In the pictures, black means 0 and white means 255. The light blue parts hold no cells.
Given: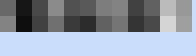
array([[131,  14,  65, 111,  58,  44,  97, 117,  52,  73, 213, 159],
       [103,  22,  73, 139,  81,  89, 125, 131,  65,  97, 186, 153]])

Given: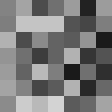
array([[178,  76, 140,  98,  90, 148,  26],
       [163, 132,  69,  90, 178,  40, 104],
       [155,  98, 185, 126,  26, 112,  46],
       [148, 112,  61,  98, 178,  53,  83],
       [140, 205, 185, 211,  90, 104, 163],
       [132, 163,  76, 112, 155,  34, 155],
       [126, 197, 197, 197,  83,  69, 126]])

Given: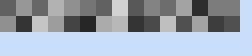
array([[144,  52, 197, 157,  68,  38, 171, 184,  52,  74, 191,  80, 163,
         60,  80],
       [ 96, 150, 103, 177, 144, 117,  96, 210,  88, 131, 109, 163,  45,
        123, 123]])

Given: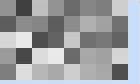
array([[213, 233,  78,  99, 199, 113, 120,  99],
       [155,  72, 221, 233, 106, 168, 161, 213],
       [147,  64, 191, 147, 106, 134, 126, 206],
       [126, 221, 183, 168, 206, 176, 168,  78],
       [ 93, 140, 134,  93, 140, 176, 161, 113]])

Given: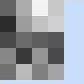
array([[135,  57, 149,  73],
       [113, 186, 128, 164],
       [100, 172, 242, 200],
       [ 73, 107,  94,  87],
       [ 44, 157, 194, 208]])

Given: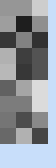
array([[184,  55,  83],
       [177,  62,  83],
       [158,  30, 143],
       [150, 150, 205],
       [124, 124, 219],
       [117,  76, 137],
       [104, 177,  69],
       [ 97, 165, 219],
       [ 55, 130,  49]])
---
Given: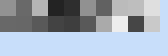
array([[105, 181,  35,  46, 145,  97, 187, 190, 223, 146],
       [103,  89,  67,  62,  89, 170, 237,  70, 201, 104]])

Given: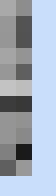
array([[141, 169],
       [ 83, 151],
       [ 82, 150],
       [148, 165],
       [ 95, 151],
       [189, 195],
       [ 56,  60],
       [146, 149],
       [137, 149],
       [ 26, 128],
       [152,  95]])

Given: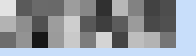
array([[ 90, 106, 105, 157, 135,  48, 183, 130,  66,  77, 227],
       [142,  80, 157, 206,  88,  62,  92, 155,  73,  80, 179],
       [147,  22, 155, 201, 124, 212,  68, 190, 179, 117, 108]])

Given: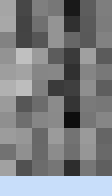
array([[ 71, 127, 119,  25,  93, 126, 165],
       [ 67, 112, 148,  48,  90, 124, 168],
       [ 68,  86, 148, 103,  89, 130, 130],
       [192, 155,  92,  58, 160,  91, 147],
       [163, 134, 135,  48, 133, 120, 158],
       [189, 128,  58,  63, 143,  94, 177],
       [ 86, 108, 139,  52, 122, 119, 155],
       [110, 134, 138,  14, 118, 134, 143],
       [151, 104, 155, 115, 154, 101, 156],
       [144, 105, 140, 111, 150, 105, 114],
       [ 81, 108, 118,  45, 119,  95, 161]])

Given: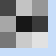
array([[195, 150,  69],
       [ 23,  58, 167],
       [202, 225, 119]])

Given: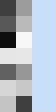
array([[156,  64],
       [186,  88],
       [246,  15],
       [231, 230],
       [150,  97],
       [200, 214],
       [ 64, 196]])

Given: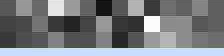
array([[151, 105, 229, 155,  99,  20,  86, 178,  58, 110,  97, 132,  95,
         88],
       [ 72, 116,  56,  35,  68, 152,  55,  48, 252, 139, 141,  87,  95,
         67],
       [ 78,  86, 130,  81,  80, 130,  39,  85, 155, 181, 141, 117, 109,
         57]])

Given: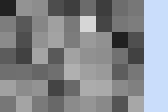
array([[147, 141,  77,  62, 107,  61, 109, 119,  34],
       [ 88, 134, 160, 121, 214,  69, 119, 125, 125],
       [ 78, 146, 163, 124, 154, 145,  32,  79, 139],
       [ 65, 164,  89, 162, 145, 142, 113,  65,  92],
       [112, 102, 111, 176, 160, 154,  93, 119, 111],
       [140, 147,  68, 105, 172, 170, 138, 128, 161],
       [164, 122, 104, 139, 149, 137,  84, 167, 119]])
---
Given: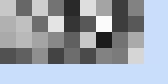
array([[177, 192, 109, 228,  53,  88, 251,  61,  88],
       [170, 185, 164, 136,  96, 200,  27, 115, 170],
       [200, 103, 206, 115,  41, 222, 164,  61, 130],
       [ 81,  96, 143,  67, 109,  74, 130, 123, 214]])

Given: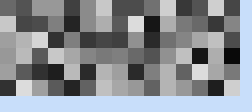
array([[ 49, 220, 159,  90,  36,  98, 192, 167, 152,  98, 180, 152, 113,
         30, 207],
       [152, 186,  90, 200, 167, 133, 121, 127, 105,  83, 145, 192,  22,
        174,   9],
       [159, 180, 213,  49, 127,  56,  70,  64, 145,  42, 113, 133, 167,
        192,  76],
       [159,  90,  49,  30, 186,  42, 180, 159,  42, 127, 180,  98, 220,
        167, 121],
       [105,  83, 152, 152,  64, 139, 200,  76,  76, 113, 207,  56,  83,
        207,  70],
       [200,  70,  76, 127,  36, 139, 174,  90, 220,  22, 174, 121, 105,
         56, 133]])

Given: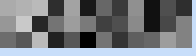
array([[151, 201,  39, 116, 157, 122,  64,  79, 138,  17,  72, 130],
       [171, 178, 186,  46, 163,  25, 103,  58, 144,  17,  79,  46],
       [109,  87, 186,  33,  87,   1, 116,  52,  95, 103, 157, 130]])

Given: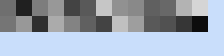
array([[117, 152,  47, 171, 131,  96,  67, 192, 158,  89,  81,  54,  13],
       [111,  32, 125, 152,  67,  89, 198, 145, 137,  96, 104, 179, 213]])

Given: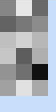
array([[134, 231, 105],
       [161, 225, 169],
       [191, 210, 183],
       [ 99, 120, 140],
       [147, 112,  16],
       [198,  93, 175]])

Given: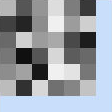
array([[105, 207, 156, 169,  73,  29],
       [141, 162,  23, 240, 227, 119],
       [182,  86, 149, 221, 125,  57],
       [188,  49, 215, 112, 133, 195],
       [ 65,  36, 141, 240, 156, 207],
       [119,  16,  86, 215,  92, 105]])
